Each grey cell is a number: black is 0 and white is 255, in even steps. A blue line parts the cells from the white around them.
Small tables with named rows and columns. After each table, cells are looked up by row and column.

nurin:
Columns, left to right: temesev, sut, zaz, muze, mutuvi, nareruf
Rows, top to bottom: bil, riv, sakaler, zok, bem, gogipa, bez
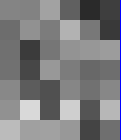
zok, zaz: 152
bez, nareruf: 111
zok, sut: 71
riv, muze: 178
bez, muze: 152
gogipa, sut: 217
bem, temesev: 136
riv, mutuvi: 120
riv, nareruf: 57
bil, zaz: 162
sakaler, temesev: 112
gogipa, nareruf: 183
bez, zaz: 161
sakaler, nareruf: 156
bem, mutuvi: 113
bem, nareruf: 135
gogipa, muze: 207
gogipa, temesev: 145

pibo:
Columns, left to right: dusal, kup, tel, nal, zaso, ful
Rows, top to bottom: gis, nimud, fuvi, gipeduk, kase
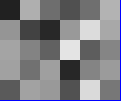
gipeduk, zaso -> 132
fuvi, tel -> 97
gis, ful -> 179
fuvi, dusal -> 164
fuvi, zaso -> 93
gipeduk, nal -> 39
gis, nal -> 80

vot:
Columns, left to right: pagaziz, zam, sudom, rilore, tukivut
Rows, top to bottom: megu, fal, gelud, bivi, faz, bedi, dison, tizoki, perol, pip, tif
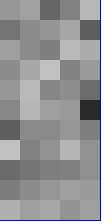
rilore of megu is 130
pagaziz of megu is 150
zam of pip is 140
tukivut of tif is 159
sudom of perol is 126
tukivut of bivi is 155
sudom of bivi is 192
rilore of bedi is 154
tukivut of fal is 94
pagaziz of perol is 107
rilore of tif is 147

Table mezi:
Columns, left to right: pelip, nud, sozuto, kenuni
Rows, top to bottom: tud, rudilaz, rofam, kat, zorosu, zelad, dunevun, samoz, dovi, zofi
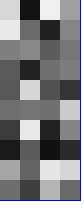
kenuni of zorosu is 52
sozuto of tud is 239
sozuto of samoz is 17
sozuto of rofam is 92
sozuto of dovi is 230
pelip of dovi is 165
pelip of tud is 216
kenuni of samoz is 42
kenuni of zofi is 105
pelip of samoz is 26
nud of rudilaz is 107
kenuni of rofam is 118

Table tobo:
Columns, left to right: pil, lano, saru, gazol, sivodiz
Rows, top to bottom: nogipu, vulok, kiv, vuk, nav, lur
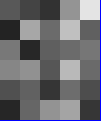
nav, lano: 97
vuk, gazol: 185
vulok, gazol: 192
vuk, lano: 145
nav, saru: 53
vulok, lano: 167
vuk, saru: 86
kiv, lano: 39
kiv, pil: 120
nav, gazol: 109
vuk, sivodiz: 106

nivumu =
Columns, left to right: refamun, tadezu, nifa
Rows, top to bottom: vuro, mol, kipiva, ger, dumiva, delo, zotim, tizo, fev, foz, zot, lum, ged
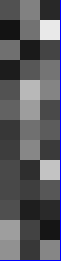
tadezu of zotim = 112
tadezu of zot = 30
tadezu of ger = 87
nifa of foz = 87
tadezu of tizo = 135
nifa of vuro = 40
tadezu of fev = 46
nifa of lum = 21
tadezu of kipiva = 26
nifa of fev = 195
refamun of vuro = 81
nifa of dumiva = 132
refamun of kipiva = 112
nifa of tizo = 58
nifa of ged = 134
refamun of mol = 19
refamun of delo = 98
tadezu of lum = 66
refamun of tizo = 61

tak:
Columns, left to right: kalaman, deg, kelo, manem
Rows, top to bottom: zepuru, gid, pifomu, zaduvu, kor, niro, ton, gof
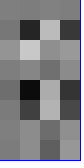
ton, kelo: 109
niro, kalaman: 123
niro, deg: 64
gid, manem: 56
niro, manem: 72
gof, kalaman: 124
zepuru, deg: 125
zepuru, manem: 126
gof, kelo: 95
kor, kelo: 172
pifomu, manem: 153
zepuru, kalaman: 127
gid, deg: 37
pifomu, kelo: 143
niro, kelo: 179
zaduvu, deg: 134
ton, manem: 143

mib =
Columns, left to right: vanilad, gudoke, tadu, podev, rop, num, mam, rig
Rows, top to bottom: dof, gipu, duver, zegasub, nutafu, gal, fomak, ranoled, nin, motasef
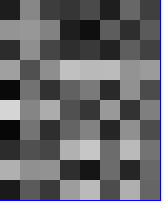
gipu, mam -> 46
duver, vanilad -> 44
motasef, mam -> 175
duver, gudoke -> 143
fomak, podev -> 100
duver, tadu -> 69
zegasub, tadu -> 142
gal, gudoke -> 133
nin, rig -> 104
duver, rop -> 57
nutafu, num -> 41
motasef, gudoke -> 90
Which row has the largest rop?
ranoled

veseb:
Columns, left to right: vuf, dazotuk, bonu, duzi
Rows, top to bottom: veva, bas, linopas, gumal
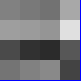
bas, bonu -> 149
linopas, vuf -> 74
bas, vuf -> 158
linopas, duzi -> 87
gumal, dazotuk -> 129
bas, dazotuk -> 155
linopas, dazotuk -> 49
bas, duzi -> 224

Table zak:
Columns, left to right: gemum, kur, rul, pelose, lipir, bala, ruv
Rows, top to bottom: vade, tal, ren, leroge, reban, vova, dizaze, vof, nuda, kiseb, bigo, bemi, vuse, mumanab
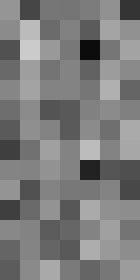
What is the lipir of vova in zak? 129
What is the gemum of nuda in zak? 132
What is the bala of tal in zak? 164
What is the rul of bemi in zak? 92
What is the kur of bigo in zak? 106
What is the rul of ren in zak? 153
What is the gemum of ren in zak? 81
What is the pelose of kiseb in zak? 120
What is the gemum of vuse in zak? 101
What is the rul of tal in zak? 107
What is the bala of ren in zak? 118
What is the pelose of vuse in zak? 89
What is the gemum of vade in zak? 149
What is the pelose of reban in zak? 131
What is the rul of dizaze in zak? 131
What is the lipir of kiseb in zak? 119

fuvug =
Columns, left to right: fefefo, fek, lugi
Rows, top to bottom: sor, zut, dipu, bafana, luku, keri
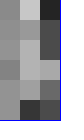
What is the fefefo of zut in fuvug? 143
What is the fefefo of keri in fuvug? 147
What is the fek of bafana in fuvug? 179
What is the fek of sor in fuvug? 199
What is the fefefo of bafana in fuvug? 131
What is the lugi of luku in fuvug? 105
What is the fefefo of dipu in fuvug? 147
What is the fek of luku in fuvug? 160
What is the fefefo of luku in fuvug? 147
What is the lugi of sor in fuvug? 36
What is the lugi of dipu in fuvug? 75
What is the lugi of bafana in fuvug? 169
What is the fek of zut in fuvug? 153
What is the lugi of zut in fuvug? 75
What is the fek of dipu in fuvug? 179
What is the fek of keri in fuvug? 54
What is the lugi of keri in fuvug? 75
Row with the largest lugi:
bafana

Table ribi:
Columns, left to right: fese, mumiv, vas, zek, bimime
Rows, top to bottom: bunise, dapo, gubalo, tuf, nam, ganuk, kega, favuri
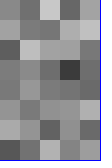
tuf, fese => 124
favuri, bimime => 157
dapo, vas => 118
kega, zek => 144
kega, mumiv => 148
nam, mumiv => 151
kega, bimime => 106
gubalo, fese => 94
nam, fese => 121
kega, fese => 170
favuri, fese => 87
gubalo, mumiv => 190
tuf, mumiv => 138
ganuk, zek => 149

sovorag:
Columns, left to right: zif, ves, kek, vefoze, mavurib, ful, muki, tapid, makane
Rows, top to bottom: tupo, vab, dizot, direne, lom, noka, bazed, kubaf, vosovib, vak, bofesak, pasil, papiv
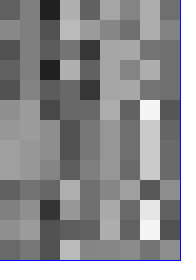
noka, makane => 86
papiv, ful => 134
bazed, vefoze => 81
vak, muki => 160
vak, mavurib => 112
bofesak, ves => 143
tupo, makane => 111
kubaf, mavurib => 119
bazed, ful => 150
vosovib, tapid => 202
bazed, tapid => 202
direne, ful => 165
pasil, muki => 98
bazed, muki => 111
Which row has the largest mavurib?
vab

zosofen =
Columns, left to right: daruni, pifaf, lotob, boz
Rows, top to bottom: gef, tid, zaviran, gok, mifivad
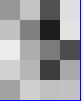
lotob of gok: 60
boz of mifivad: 194
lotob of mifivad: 192
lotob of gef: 81
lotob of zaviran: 123
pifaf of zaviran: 172
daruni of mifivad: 162
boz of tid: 227
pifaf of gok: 182
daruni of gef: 151
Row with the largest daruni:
zaviran

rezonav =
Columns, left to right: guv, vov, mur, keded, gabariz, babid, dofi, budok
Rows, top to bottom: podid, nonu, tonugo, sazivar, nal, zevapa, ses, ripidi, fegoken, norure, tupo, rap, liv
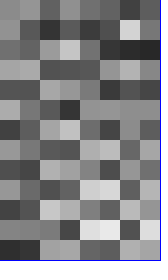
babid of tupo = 96
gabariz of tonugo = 114
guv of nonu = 146
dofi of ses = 140
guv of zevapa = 172
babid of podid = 98
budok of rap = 221
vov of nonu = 88
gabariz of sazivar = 87
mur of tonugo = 155
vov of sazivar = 170
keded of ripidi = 84
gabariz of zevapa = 147
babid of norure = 215
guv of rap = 132
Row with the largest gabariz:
rap

